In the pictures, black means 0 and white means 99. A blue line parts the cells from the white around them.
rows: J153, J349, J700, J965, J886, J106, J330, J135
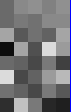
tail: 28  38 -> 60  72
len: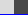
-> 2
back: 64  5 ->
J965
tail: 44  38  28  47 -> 34
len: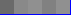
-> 5

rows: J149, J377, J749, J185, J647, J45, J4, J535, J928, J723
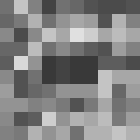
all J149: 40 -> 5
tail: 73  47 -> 61
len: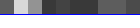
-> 10
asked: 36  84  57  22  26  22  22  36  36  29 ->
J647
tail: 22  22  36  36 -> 29
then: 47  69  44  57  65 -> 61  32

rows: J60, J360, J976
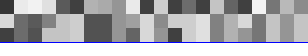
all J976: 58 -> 8 11 17 20
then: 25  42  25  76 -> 39  25

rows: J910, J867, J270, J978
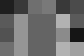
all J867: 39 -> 2 3
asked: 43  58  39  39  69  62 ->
J978
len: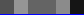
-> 6
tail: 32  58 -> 39  39  54  8
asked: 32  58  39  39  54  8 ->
J270
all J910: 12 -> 0

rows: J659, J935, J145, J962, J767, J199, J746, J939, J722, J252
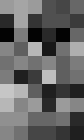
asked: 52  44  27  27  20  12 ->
J252
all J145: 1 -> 0 2 4

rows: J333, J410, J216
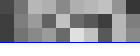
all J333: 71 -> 2 6
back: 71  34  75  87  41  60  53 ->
J216
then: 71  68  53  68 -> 71  75
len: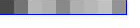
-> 9
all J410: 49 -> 1 9
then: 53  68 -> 71  75
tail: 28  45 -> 71  68  53  68  71  75  57  21

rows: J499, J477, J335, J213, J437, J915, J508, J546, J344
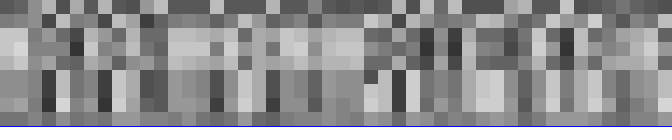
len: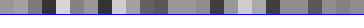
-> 26
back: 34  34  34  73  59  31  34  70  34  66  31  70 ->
J499
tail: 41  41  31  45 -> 77  41  24  73  41  48  63  66  73  38

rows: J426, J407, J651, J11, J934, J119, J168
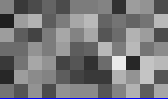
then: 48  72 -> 45  54
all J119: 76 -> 10
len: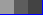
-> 3

